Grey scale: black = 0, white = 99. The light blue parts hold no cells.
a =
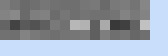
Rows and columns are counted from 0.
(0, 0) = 49
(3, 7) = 46
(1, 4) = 50
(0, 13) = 45
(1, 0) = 51
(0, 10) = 41
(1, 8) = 45
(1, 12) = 51
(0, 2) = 41
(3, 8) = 47
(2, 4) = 37
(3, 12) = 45
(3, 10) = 49
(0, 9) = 47
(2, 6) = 44
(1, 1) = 53
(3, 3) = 47
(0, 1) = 45

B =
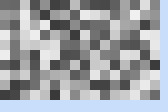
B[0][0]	41
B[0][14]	86
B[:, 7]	[73, 37, 54, 23, 41, 31, 76, 35, 65, 53]
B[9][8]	79
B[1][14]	64
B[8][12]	29
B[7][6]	70
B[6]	[38, 28, 67, 32, 86, 27, 39, 76, 29, 78, 80, 29, 73, 41, 57, 23]
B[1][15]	58
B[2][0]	51
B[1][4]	24
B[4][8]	62
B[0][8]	39
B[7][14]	81
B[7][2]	80
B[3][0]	91
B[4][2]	81
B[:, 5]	[25, 61, 23, 71, 86, 88, 27, 68, 41, 22]
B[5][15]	84
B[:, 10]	[28, 76, 42, 35, 75, 49, 80, 57, 26, 41]
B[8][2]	32
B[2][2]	89
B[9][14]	63
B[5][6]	30
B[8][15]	73
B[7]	[85, 64, 80, 42, 60, 68, 70, 35, 47, 89, 57, 86, 46, 50, 81, 90]
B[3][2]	84
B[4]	[78, 46, 81, 78, 82, 86, 43, 41, 62, 33, 75, 48, 34, 32, 48, 90]
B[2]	[51, 36, 89, 68, 91, 23, 26, 54, 36, 42, 42, 84, 65, 63, 26, 52]
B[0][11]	37
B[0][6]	29

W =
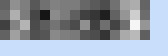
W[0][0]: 38
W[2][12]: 43
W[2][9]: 25
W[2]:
[25, 51, 70, 29, 36, 45, 36, 29, 56, 25, 43, 26, 43, 95, 58]
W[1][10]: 12
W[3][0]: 38
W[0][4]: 44
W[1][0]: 42
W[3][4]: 33
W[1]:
[42, 68, 48, 27, 8, 54, 48, 37, 25, 21, 12, 38, 58, 80, 42]
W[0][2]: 49
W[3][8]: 33
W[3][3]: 31
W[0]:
[38, 56, 49, 34, 44, 50, 48, 48, 40, 35, 30, 44, 63, 67, 39]

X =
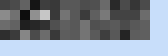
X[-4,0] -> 26
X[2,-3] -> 29
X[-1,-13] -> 52
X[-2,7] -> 34
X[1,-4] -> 26
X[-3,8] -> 23
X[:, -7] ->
[30, 23, 45, 45]
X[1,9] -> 37
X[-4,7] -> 34
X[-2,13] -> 34
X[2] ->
[42, 38, 12, 15, 19, 31, 37, 34, 45, 31, 33, 35, 29, 34, 37]
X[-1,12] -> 14
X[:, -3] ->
[29, 26, 29, 14]
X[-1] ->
[18, 23, 52, 29, 42, 22, 36, 35, 45, 35, 24, 34, 14, 36, 37]
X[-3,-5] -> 47
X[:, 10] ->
[41, 47, 33, 24]
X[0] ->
[26, 29, 38, 8, 24, 22, 34, 34, 30, 31, 41, 16, 29, 21, 29]
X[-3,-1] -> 42

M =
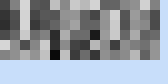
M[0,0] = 27
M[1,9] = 27
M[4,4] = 79
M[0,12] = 52
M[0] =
[27, 50, 83, 34, 32, 74, 53, 78, 72, 82, 38, 39, 52, 56, 81, 50]
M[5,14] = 38
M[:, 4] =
[32, 34, 31, 50, 79, 75]
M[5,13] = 71
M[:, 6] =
[53, 57, 54, 67, 54, 74]
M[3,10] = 60
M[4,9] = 71
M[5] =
[51, 56, 68, 57, 75, 4, 74, 23, 42, 21, 56, 48, 54, 71, 38, 58]
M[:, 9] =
[82, 27, 39, 10, 71, 21]
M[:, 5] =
[74, 33, 39, 17, 19, 4]
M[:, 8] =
[72, 38, 38, 42, 22, 42]
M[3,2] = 78
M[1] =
[20, 31, 82, 27, 34, 33, 57, 58, 38, 27, 58, 81, 33, 60, 48, 30]
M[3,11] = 78
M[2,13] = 57
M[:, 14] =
[81, 48, 53, 38, 44, 38]
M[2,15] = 29
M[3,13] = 66
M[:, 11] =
[39, 81, 79, 78, 24, 48]

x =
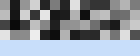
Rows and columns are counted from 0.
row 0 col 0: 61
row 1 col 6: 11
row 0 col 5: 48
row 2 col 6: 56
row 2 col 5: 12
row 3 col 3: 92
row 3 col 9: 16
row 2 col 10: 20
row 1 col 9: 69
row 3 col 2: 54
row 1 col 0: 73
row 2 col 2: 22
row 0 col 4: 14
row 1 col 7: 69
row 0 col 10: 20
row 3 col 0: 88
